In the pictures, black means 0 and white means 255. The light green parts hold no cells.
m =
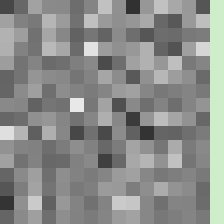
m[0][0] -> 71
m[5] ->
[100, 116, 149, 139, 136, 117, 131, 166, 140, 89, 145, 183, 157, 143, 106]
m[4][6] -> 137
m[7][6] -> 119
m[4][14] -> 133
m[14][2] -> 202
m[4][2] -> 132
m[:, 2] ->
[162, 121, 113, 115, 132, 149, 159, 98, 144, 95, 129, 130, 159, 163, 202, 159]
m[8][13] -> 146
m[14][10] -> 135
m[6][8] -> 155
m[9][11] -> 101
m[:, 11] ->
[193, 104, 109, 100, 151, 183, 120, 131, 189, 101, 118, 146, 120, 172, 112, 120]
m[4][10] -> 177
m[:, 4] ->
[137, 155, 135, 167, 111, 136, 141, 113, 133, 135, 124, 106, 142, 140, 152, 142]
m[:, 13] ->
[152, 153, 121, 160, 121, 143, 132, 132, 146, 111, 123, 117, 132, 139, 131, 132]
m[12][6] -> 123
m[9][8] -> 140
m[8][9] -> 59
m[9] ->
[223, 181, 95, 175, 135, 71, 112, 73, 140, 97, 51, 101, 99, 111, 123]
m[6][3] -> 111
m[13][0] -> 86
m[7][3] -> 117
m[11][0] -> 161
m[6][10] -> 134
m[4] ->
[157, 115, 132, 107, 111, 127, 137, 75, 110, 161, 177, 151, 191, 121, 133]
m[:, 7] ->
[193, 154, 99, 156, 75, 166, 133, 163, 175, 73, 104, 63, 133, 155, 131, 133]
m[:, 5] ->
[109, 113, 98, 107, 127, 117, 130, 232, 114, 71, 142, 129, 130, 121, 131, 130]
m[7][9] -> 137

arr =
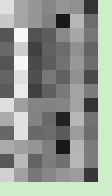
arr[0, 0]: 223
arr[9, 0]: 103
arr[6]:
[91, 234, 64, 96, 122, 163, 124]
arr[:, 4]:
[149, 24, 137, 108, 114, 97, 122, 133, 34, 91, 24, 112, 149]
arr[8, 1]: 225
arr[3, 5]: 144
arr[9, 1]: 226
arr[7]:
[223, 159, 132, 131, 133, 163, 51]
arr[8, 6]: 114
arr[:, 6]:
[51, 108, 118, 100, 109, 74, 124, 51, 114, 110, 123, 124, 55]
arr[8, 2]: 130
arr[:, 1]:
[166, 165, 246, 205, 246, 223, 234, 159, 225, 226, 159, 185, 160]
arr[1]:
[200, 165, 150, 128, 24, 182, 108]
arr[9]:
[103, 226, 105, 108, 91, 156, 110]
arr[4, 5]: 152
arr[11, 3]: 124
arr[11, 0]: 88
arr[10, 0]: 170
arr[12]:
[208, 160, 119, 134, 149, 157, 55]
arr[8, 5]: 183
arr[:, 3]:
[134, 128, 93, 97, 93, 120, 96, 131, 105, 108, 126, 124, 134]
